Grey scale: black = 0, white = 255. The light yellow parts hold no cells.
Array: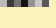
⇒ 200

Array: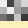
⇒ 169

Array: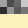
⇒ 103

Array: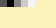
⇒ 204

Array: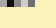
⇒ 204

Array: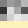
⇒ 143

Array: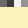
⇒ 243

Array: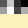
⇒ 43

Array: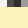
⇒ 46
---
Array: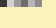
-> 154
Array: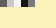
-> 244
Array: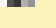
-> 56
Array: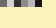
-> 49
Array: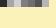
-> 208
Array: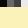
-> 64
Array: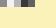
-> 181
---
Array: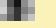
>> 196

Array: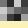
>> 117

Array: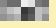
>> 134

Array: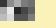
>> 54

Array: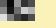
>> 95

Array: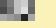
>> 89

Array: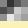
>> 132

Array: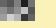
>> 101

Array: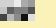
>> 210

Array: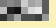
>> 122
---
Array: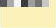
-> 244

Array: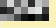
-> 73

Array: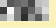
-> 130

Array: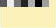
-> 115

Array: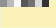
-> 248

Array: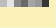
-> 135

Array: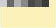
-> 178

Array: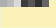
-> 217

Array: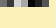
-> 213

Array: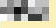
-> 96
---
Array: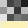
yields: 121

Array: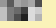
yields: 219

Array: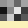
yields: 47

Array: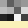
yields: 243

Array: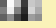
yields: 157

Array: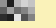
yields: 82
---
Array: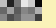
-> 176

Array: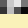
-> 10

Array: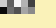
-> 138

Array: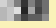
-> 111

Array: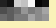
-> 164

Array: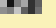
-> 111

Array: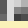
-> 119

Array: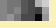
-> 163

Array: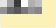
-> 133
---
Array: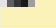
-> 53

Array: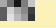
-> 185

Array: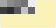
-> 89

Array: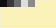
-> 108

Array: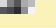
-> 45

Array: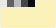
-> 189

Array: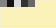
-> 217

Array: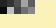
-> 67

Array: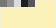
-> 219

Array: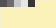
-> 200
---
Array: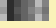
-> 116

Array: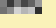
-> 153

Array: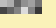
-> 115

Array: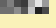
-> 154

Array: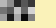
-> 211

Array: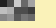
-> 61

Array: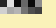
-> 141

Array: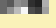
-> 174

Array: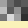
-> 61
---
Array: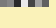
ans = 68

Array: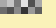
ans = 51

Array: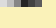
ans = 36

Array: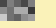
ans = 99

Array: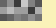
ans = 116

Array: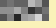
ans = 169

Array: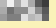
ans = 184
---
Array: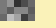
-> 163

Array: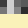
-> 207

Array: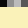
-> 144

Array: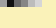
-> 133

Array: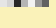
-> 242

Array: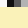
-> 16

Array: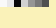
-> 149

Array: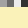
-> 105
